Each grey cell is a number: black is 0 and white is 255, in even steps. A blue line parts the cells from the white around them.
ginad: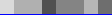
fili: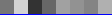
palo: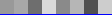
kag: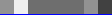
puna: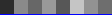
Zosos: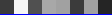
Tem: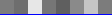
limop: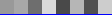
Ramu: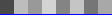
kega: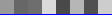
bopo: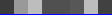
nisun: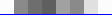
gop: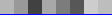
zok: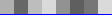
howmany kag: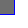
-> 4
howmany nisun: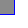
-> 2

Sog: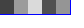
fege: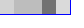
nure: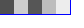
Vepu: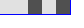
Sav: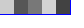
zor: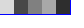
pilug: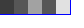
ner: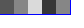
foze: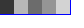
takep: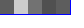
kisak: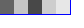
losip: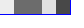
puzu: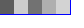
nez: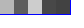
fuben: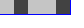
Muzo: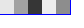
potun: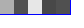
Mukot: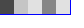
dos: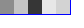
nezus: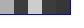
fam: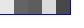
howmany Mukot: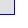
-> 2
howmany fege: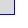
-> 1
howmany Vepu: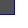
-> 2
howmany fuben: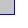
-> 3
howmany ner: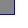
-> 2

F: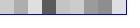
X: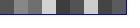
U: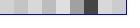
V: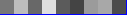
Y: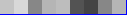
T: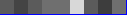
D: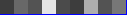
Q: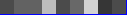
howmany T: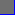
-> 3
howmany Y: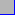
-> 2

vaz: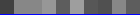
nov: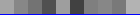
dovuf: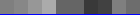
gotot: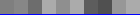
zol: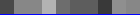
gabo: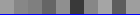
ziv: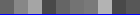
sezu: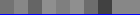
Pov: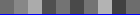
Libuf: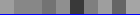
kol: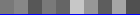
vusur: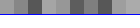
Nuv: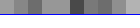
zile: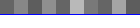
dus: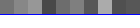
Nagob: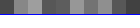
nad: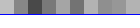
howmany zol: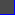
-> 1
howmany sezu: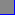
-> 3
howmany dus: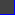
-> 0
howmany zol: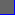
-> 0
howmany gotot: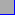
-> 3
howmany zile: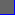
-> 3

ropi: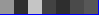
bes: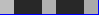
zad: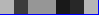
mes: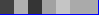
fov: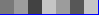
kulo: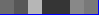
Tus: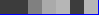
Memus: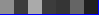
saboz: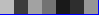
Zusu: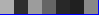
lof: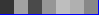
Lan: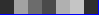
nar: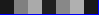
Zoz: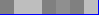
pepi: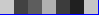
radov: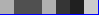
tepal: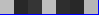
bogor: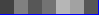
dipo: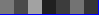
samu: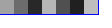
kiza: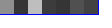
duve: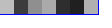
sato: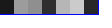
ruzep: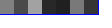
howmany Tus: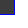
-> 3
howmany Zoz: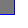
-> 0
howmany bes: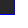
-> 4

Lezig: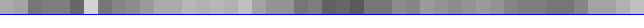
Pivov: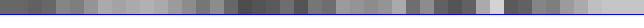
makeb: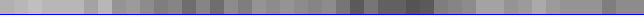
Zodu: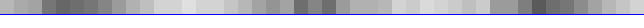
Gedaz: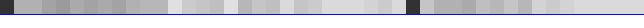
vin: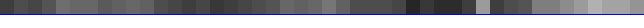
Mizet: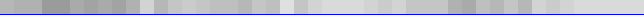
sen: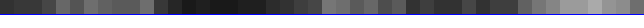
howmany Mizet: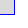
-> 8
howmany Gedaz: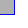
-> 5
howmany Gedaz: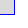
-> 10
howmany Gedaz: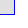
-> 2
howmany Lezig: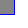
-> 4
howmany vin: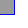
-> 2

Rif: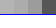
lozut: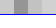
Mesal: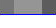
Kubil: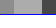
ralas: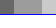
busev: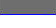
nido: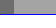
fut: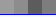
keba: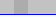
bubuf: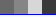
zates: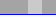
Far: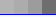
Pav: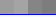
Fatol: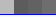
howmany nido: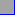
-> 3
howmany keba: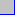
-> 3
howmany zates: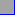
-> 3
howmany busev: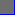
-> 4
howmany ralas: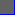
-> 0

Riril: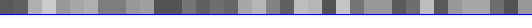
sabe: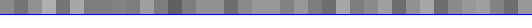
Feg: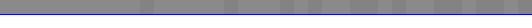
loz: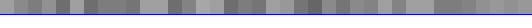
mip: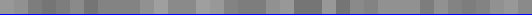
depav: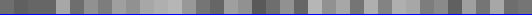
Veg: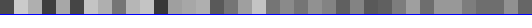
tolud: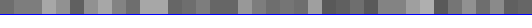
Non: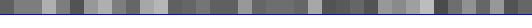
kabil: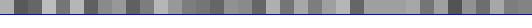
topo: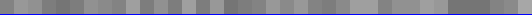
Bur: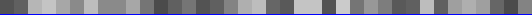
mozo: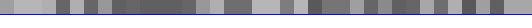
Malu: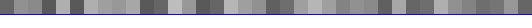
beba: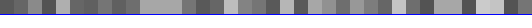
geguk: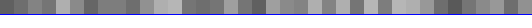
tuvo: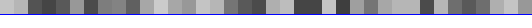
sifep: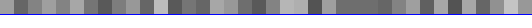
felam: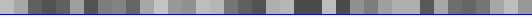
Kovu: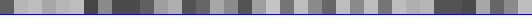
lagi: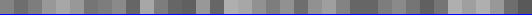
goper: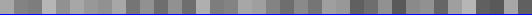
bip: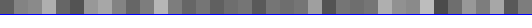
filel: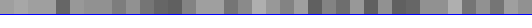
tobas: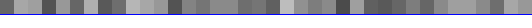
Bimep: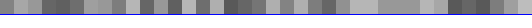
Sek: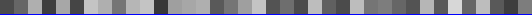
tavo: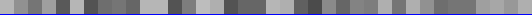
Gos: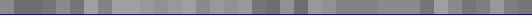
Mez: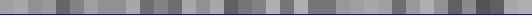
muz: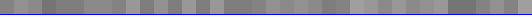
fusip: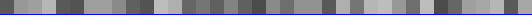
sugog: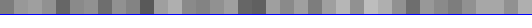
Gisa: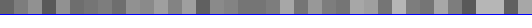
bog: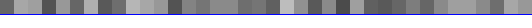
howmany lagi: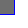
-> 3
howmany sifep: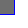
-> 4
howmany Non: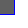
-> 4
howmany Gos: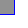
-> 4
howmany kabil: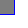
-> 4
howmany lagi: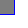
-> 5

